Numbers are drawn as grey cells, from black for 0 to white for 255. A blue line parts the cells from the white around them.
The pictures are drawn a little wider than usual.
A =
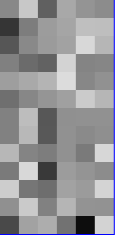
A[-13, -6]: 136
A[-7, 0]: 129
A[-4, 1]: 216
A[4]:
[158, 169, 180, 220, 135, 145]
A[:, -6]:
[136, 53, 86, 128, 158, 111, 129, 129, 183, 122, 205, 144, 73]
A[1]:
[53, 125, 156, 165, 191, 190]
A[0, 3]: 168
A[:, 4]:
[148, 191, 216, 132, 135, 203, 145, 138, 122, 148, 155, 147, 13]
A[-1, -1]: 211
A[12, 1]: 162
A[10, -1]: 212
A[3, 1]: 107
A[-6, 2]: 88
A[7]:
[129, 184, 88, 145, 138, 143]
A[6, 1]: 189
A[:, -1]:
[140, 190, 182, 134, 145, 182, 145, 143, 215, 140, 212, 146, 211]

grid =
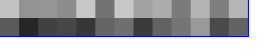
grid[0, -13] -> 194
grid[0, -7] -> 199
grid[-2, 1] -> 147
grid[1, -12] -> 38
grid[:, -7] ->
[199, 111]
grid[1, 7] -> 59
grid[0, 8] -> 172
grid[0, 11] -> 127

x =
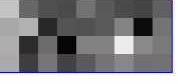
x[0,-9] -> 195
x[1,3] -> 84
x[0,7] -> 69
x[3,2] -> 118
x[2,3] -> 6
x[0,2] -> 80
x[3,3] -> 66
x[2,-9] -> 173
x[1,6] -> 131
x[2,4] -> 129

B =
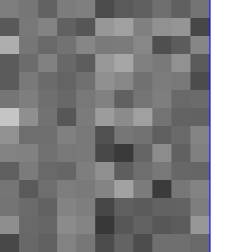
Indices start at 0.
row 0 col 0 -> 125
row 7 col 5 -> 80
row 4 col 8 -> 124
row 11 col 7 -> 91
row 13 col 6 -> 99
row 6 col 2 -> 114
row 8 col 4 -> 121
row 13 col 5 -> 76
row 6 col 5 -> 156
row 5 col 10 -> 107
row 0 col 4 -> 127
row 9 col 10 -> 102
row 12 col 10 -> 151
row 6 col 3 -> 87
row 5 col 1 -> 126
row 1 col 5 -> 151
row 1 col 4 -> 86
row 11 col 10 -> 125
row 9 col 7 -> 110
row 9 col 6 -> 94
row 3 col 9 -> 145
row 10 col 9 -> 119
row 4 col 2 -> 107
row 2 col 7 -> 135
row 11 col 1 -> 107
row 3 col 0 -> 91
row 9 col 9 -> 103
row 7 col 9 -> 106
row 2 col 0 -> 174
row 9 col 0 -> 95
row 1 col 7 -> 128
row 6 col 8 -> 115
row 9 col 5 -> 144
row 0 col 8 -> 111
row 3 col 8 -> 121

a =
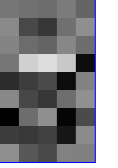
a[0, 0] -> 118
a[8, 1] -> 88
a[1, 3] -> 112
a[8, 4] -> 128
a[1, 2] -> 55
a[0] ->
[118, 113, 109, 123, 101]
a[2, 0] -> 132
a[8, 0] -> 143
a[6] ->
[2, 109, 143, 5, 75]
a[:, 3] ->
[123, 112, 135, 200, 12, 110, 5, 22, 129]
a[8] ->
[143, 88, 73, 129, 128]
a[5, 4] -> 144

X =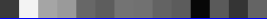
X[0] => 58
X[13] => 100
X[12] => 52
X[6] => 115

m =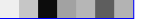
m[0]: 239
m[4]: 182
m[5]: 94

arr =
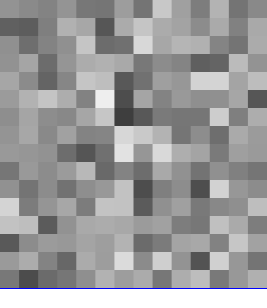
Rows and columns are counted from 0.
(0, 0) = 147
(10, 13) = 140
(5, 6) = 77
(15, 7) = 171
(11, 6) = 194
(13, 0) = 89
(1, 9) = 163
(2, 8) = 167
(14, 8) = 207
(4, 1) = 139
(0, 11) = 179
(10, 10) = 78
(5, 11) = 144
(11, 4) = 124
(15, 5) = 178
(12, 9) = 125
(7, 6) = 215
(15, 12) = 152
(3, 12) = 187
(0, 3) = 148
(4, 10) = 211
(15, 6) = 157
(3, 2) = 108
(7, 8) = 179
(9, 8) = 169
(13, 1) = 140
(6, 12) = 127
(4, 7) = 113
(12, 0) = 194
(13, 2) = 155
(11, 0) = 212
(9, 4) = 184
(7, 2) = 137
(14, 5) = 157
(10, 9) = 141
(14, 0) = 154
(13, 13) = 162
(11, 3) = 167
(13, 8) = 123

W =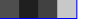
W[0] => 78
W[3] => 200
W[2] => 65

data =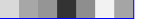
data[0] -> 217
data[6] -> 165

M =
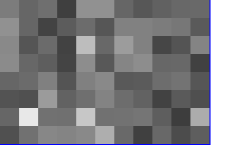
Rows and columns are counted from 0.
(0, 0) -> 124
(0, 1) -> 102
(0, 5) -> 145
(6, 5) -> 113
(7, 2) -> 135
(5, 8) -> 66
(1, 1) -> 102
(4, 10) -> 86
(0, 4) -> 145
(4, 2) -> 128
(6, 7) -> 117
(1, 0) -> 145
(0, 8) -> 97
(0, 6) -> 102
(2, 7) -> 129
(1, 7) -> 129
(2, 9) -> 84
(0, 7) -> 87
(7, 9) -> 76
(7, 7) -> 64
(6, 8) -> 94
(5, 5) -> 131
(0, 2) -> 111
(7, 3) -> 132
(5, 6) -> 109
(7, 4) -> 137
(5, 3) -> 98
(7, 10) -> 94
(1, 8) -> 124
